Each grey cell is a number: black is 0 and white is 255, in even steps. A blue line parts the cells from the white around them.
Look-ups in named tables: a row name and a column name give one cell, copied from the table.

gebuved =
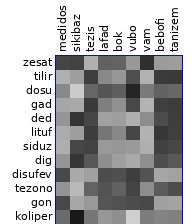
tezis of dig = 87
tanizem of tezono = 77
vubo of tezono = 68
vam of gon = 73
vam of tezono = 141
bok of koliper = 143
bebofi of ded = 76

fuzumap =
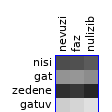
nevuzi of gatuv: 205
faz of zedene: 56
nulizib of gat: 140
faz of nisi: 80
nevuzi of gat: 147
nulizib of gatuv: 224
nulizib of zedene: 38
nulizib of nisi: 91
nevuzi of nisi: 77
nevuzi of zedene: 46
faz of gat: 150
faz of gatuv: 213
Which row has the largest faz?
gatuv

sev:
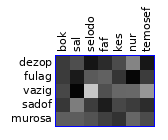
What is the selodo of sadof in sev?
61
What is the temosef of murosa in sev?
75
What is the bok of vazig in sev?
71
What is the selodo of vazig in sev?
199
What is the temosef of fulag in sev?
60
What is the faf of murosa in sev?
64
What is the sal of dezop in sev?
78
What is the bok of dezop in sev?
59

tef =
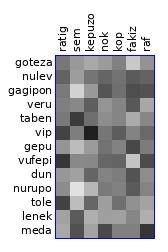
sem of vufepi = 137
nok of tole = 158
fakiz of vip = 131
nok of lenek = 159
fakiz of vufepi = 196
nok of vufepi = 103
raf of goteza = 147
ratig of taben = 121
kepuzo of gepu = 155
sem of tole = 189
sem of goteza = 153
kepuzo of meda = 163
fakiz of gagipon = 78
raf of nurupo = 132
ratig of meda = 168
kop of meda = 128
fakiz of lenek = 134
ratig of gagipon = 122
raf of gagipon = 82

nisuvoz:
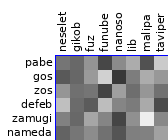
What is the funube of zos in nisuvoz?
67
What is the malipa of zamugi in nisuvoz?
238
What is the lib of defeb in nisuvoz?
123
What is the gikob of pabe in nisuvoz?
104
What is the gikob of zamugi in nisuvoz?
104
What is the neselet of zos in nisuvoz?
149
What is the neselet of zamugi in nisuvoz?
129
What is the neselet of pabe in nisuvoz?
117
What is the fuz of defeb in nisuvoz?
91
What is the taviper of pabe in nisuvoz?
202
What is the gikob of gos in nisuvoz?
103
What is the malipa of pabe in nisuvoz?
81
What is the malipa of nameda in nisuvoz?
129

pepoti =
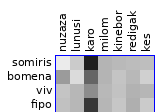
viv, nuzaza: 196
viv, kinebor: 194
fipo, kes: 203
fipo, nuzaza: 193
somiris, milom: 180
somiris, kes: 190
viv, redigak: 178
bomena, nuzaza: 155
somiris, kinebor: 185
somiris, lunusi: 203
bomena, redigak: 184
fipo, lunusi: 183
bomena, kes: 208
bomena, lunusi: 219
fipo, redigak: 175
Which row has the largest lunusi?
bomena

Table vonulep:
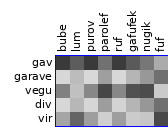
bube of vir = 165
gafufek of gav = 90
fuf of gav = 171
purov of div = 214
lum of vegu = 192
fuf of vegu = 202
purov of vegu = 136
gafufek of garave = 181
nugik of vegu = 76
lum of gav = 93

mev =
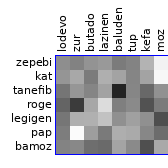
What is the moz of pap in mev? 108
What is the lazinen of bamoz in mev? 106
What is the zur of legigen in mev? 175
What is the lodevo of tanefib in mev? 117
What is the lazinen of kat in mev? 175
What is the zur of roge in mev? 59
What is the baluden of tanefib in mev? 35

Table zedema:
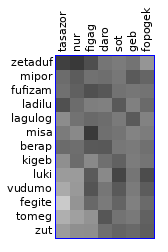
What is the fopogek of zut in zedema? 94
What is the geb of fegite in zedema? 128
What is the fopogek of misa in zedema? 124
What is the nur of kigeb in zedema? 108
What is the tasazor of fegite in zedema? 202
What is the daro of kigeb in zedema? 111
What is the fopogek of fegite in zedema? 106
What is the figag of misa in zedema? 58
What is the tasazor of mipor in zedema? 108
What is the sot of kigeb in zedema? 97
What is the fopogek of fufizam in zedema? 115
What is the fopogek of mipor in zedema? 101
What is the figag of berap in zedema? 89
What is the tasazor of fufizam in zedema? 112
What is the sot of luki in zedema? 69
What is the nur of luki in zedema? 155

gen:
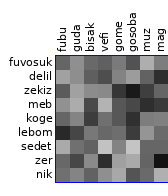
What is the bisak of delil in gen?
95
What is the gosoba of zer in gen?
170
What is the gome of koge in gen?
87
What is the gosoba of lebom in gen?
60
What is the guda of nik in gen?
132
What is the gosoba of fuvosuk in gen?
82
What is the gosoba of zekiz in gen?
25

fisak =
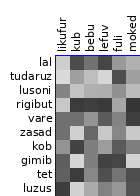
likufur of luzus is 62
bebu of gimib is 126
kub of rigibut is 59
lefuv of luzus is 129
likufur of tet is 96
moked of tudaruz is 159
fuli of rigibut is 166
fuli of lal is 153
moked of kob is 126
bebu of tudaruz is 190
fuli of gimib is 69
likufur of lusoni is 131
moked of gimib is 210

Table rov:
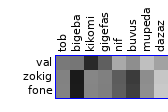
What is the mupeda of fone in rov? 143
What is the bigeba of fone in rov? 27
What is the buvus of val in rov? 142
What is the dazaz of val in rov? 162
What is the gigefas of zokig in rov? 128
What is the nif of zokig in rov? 92
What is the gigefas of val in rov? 95
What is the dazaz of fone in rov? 201
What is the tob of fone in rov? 131
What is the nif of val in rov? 169
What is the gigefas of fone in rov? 127
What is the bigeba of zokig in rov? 26
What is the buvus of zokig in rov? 59
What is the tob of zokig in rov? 130
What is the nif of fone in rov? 94
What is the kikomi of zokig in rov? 134
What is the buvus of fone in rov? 63

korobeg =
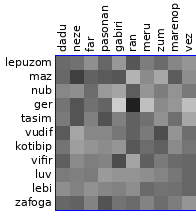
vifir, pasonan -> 131
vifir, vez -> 103
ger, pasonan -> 100
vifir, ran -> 164
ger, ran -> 32
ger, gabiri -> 204
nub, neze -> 142
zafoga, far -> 131
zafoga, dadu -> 103
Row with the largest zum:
maz

